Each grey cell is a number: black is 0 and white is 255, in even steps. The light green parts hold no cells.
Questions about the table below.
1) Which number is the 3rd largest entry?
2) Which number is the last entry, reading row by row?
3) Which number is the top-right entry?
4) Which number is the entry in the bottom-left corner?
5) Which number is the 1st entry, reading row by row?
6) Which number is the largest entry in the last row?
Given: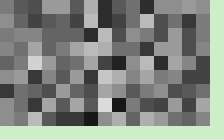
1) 198
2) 133
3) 142
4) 142
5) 123
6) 186

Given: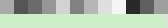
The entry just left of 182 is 129
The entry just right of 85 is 107
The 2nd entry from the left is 85
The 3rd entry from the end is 41

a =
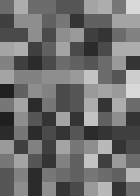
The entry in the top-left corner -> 108
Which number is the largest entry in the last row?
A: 185
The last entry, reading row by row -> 108
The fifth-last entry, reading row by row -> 74
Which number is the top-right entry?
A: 217
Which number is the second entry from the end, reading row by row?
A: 52
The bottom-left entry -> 86
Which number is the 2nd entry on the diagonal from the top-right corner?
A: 164
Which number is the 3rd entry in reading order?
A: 108
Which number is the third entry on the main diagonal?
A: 142
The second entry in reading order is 173

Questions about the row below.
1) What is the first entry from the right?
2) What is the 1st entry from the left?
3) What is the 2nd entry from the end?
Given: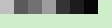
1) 6
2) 192
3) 28

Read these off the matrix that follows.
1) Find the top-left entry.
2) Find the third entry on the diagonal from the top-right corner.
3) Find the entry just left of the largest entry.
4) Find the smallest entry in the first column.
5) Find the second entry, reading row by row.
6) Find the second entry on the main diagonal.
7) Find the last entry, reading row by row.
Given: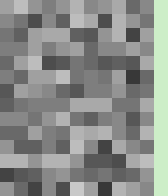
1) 160
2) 179
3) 77
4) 67
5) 189
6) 117
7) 136

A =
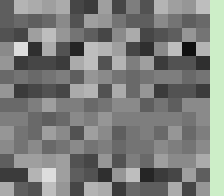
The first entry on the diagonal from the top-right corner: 190
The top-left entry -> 94
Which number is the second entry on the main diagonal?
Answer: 105
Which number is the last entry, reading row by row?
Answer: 150
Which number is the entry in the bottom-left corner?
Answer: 171
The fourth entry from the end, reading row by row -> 94
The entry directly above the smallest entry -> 150
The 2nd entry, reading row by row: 180
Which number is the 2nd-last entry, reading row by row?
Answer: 70
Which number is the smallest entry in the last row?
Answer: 59
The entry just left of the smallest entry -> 190
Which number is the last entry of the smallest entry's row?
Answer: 180
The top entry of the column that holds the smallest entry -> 150
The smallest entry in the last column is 47
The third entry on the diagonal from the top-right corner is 94
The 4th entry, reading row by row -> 159
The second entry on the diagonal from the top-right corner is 94

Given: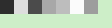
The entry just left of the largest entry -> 189
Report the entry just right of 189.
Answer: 251
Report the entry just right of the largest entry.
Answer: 157
